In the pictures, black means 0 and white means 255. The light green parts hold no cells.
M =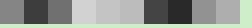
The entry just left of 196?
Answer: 210
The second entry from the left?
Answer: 61
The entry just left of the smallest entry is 68

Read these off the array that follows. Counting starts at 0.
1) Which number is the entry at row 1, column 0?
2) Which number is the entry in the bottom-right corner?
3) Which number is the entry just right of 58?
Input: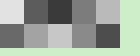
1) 105
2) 77
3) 124

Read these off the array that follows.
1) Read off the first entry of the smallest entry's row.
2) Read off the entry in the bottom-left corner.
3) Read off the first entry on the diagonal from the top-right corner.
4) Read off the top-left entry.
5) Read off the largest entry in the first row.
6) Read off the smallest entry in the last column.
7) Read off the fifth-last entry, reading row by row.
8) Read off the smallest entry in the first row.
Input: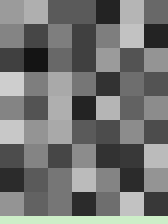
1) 64
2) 148
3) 104
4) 155
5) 181
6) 35
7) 118
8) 35

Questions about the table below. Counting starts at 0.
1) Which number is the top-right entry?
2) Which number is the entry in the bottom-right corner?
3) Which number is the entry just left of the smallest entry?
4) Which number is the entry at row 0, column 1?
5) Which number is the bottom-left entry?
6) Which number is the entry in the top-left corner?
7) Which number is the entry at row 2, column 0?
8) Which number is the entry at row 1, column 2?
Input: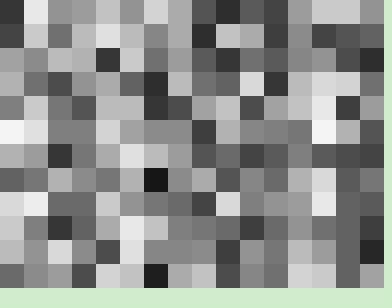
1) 147
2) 163
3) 178
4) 231
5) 105
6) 54
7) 163
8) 111

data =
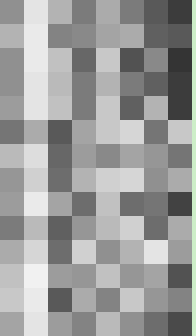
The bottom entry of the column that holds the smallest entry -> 74
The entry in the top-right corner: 60
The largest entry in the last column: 200
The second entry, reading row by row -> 228
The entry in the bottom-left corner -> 164
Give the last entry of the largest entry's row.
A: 82
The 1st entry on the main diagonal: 144
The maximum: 241
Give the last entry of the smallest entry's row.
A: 52
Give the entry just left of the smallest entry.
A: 137
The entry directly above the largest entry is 214
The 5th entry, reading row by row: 171
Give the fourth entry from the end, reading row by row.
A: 186
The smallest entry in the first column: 117
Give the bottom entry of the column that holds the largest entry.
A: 228
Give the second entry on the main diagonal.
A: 234
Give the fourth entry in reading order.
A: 123
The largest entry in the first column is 200
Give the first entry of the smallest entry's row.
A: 144
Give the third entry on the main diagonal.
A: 193

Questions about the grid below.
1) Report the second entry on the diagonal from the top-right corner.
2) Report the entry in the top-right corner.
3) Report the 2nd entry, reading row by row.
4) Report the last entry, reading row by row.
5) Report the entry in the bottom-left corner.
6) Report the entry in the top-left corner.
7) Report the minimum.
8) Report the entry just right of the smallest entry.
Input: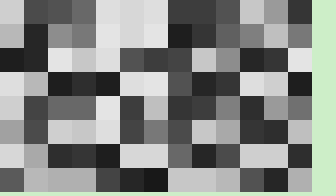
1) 191
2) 53
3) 75
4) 176
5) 90
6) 207
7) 24
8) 199
